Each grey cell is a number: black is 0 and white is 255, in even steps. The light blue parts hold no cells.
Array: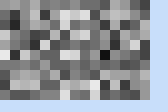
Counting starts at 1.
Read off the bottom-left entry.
121
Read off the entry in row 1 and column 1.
152
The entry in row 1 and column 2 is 162
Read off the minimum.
17
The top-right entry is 68
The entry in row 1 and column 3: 141
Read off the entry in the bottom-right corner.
152
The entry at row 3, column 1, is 87
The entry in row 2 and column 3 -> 141
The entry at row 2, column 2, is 59
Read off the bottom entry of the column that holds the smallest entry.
87
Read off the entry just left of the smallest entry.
152
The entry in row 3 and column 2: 39
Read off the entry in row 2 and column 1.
110
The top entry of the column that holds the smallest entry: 87
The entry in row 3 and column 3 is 131
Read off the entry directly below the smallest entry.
98

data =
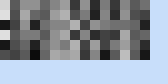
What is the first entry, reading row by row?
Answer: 211
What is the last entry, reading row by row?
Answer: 23
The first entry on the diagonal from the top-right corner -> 112
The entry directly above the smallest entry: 33
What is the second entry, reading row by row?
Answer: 90
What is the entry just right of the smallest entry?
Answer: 102
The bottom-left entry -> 78
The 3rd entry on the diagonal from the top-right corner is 112
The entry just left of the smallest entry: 90
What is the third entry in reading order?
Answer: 145
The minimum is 12
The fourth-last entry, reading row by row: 90
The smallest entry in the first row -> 44

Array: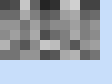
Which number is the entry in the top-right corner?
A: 67
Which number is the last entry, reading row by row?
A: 116
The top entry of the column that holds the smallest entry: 36
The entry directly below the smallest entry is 87
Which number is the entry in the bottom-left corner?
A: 116
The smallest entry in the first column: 67
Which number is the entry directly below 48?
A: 98
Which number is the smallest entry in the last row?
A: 77
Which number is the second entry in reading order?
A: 77
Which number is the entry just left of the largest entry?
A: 188
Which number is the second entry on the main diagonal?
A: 107
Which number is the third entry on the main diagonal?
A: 116
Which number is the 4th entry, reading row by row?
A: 98
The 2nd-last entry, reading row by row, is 98

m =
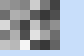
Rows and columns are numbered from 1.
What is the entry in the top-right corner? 66
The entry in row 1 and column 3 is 132
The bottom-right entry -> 99
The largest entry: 245
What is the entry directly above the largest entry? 78
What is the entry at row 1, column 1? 156
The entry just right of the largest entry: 78

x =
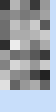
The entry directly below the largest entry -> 110
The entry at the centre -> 181
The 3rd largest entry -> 214
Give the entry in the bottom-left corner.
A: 224
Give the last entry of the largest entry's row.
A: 171
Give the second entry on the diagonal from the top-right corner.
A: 130
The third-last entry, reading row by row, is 152
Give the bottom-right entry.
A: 100
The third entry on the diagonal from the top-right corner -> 162
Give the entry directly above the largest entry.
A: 171
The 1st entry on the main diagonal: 45
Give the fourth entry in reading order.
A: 57
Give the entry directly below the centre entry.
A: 121

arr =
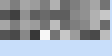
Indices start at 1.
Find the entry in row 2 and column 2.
64
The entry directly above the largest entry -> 115
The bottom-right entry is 188
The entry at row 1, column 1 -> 156
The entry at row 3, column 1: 166
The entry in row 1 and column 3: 166
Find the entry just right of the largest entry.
115
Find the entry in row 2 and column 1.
84
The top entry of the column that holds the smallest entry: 156
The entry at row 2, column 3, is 145
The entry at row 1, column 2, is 126

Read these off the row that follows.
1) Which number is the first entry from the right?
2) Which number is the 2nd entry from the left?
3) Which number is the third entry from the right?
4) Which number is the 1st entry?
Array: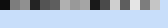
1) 197
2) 125
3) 229
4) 13
